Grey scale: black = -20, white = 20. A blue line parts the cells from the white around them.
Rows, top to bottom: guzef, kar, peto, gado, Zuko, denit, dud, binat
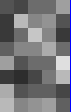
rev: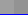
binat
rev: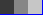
peto
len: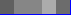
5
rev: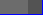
Zuko
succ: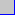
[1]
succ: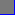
[9]

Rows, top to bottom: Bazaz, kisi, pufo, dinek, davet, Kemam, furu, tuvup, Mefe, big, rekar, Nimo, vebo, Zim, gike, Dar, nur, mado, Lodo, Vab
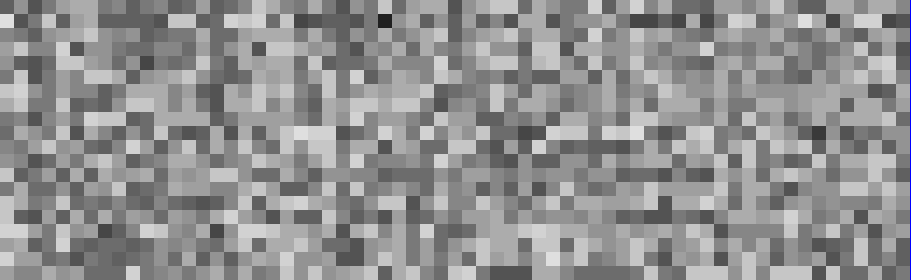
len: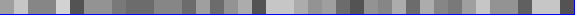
41
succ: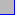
[11]
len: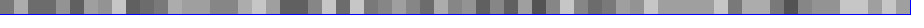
65
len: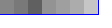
7
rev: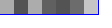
big
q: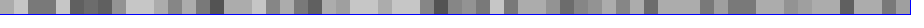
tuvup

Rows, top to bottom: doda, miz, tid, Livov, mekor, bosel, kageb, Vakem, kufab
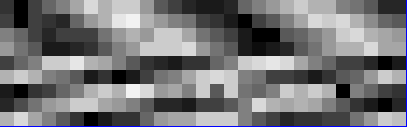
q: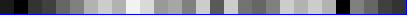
kageb
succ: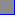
[-4]
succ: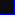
[-16]
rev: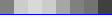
bosel
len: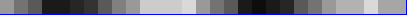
29
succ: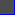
[-2]
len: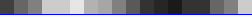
18

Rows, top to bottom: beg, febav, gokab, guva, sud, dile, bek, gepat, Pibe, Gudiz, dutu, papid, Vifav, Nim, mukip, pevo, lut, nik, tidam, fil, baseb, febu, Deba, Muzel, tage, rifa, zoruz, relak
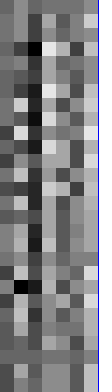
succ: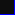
[14]
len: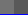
2
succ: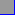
[-8]

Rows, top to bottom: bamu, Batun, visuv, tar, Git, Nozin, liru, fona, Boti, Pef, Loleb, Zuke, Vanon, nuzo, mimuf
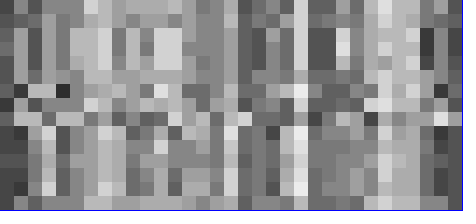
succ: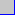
[-3]
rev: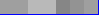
Nozin
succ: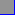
[1]

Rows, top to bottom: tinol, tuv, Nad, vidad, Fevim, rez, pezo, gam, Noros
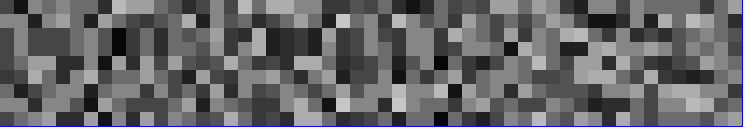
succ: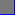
[5]
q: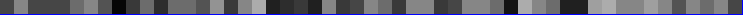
vidad
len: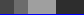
6
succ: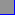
[-11]
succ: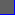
[-13]

